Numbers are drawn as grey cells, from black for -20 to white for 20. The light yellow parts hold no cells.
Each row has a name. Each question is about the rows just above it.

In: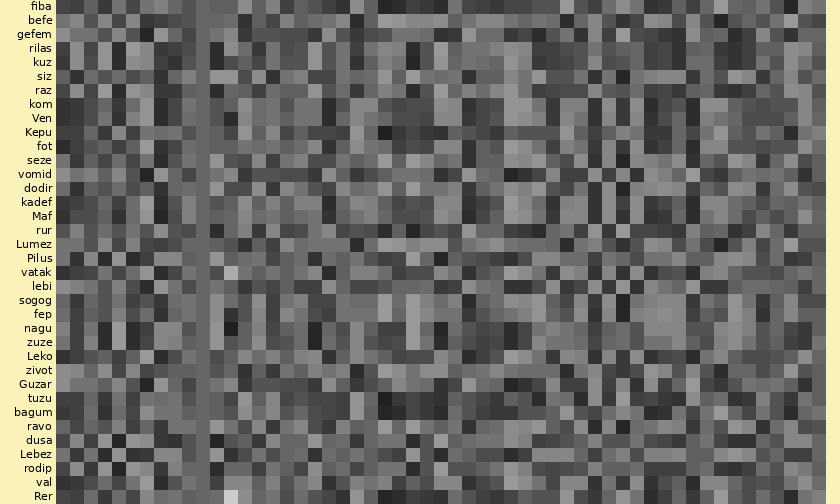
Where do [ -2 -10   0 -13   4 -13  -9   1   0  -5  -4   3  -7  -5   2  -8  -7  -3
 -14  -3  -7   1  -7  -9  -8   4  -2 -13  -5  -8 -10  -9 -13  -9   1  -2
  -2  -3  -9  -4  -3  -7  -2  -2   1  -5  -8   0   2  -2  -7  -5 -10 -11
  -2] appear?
zuze
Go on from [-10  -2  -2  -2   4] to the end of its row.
[ -4   4   1  -2  -2 -11  -7  -4  -2   0   3  -4  -7   2 -12   1 -14   0
   1   2   1 -10  -5  -7   3   0 -12  -4   1  -5  -5]
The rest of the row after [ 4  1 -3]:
[-12   0   1 -12   2 -10   2 -11  -9  -5 -13   1   1  -3  -5  -8  -4  -5
  -2  -5]
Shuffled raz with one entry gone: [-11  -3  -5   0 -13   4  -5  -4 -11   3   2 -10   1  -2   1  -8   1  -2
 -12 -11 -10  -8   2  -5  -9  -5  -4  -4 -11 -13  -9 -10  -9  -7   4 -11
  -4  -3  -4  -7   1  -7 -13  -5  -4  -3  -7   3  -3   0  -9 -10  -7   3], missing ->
[-6]
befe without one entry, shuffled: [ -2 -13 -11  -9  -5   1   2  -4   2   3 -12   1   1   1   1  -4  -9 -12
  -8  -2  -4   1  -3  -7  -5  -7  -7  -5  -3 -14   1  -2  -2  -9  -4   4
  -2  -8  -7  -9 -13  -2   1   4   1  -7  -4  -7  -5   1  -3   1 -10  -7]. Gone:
[0]
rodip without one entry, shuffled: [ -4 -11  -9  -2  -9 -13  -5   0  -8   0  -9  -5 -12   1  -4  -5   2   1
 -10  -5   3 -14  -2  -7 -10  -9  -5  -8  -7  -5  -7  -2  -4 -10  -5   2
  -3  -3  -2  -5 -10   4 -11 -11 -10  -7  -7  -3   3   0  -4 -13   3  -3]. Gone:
[-1]

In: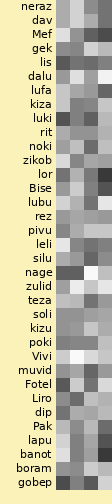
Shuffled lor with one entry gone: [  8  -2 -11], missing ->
[-1]
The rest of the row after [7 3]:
[3 8]

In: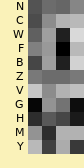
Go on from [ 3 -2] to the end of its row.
[-18]
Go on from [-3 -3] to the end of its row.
[-1]
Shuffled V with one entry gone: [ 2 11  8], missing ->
[10]
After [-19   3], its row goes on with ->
[ -2 -18]

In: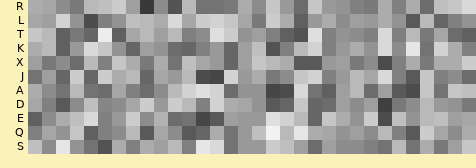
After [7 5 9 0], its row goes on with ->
[16 14 -2  4  4 12 10  5 -3  5  2  2  0 -2  9 -2  7 -1  5 11]
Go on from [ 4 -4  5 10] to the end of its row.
[-7  0  9 13  0  4  7  3 14  2 16 -2 13  7  0]
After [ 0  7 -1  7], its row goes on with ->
[ 7 12]
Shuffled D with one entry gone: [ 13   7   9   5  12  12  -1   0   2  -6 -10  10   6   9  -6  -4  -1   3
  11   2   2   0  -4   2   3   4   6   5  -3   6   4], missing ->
[1]
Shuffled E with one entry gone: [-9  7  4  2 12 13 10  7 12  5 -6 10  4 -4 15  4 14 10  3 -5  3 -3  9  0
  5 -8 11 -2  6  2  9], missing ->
[8]

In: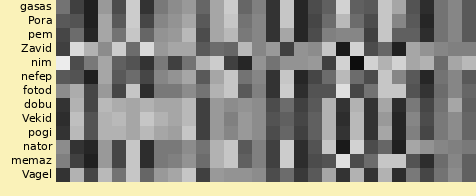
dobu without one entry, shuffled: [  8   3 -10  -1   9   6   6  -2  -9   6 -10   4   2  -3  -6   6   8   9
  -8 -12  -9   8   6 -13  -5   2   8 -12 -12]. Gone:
[7]
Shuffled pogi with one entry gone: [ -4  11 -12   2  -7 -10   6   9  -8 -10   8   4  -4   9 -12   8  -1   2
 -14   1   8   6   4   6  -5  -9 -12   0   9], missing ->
[5]
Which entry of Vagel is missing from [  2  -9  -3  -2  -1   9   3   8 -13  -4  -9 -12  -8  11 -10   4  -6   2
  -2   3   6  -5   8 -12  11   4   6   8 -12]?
[-11]
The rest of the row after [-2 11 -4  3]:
[  4   9  -8   6   9  -1   1 -12   6 -14  -8   0   1   1 -10  11  -5  -5
 -13  -2   1  -6]
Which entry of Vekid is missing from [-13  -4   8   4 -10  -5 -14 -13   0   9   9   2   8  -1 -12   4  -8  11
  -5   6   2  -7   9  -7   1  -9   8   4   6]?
[10]
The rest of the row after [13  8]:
[13  6  8 -3  6  9]
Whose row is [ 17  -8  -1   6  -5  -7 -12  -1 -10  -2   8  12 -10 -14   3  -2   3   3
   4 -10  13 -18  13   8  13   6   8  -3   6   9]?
nim

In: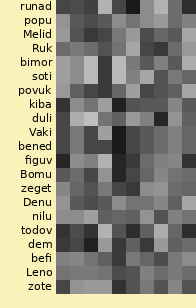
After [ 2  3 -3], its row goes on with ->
[-4]
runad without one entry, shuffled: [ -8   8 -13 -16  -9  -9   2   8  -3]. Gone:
[-10]

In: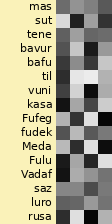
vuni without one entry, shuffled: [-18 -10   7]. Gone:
[13]
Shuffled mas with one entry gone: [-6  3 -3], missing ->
[0]
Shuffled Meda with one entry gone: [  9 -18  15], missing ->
[-13]
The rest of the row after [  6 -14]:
[15]
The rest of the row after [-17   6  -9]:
[12]
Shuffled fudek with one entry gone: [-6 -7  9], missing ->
[-1]

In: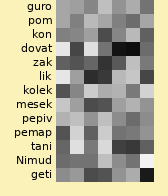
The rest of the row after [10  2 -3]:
[2]
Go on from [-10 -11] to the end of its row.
[-5]
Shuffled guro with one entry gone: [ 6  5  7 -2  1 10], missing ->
[3]
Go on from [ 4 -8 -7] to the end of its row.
[  3   7 -16]
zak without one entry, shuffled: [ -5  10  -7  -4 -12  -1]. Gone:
[-6]
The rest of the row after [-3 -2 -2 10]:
[ 2 -2 18]
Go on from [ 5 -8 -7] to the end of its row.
[5 8 3]

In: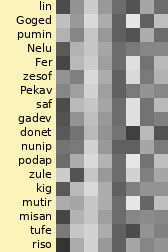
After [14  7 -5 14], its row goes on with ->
[-1  8]
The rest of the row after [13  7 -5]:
[-8  3  0]
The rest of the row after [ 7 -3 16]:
[-4 10]
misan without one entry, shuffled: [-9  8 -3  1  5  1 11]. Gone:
[2]
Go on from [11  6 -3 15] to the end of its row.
[-2  9]
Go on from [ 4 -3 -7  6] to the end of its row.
[-3]
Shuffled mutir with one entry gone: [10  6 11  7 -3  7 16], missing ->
[-4]

